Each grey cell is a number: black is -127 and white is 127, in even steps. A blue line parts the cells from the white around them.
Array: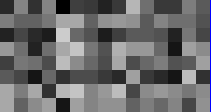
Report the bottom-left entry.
40
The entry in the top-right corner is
-37
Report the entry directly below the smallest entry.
40
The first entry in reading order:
-86
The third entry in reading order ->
-78
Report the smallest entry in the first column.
-93
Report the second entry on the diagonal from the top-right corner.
-16
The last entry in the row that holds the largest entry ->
-57
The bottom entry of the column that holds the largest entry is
-106
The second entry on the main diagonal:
-29
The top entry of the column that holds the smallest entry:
-127
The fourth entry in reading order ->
4
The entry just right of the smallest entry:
-64
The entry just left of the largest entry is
-99
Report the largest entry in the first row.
54
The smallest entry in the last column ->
-78
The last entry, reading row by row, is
17
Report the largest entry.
76
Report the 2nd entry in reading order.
4
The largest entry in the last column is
32
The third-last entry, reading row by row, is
4
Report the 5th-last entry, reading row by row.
-2
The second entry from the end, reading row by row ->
-57
